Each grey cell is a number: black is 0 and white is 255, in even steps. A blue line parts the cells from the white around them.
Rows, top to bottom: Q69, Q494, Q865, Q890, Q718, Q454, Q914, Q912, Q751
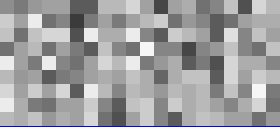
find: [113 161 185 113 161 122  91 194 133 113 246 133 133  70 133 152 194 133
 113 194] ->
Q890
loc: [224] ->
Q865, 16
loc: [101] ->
Q454, 11
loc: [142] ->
Q69, 0

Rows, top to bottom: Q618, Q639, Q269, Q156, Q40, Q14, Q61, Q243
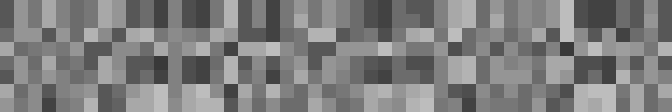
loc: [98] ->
Q243, 8
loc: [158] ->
Q156, 44

